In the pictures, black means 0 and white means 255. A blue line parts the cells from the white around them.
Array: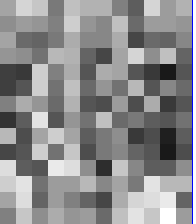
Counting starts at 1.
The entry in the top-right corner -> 178
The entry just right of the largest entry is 156
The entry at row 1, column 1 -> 164
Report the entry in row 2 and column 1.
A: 142
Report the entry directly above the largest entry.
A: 234
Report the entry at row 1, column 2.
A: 213
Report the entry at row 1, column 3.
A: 198
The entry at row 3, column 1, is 164
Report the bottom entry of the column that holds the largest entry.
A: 255
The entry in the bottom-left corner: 128
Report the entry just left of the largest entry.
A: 198
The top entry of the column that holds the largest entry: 156
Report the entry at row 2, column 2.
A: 156
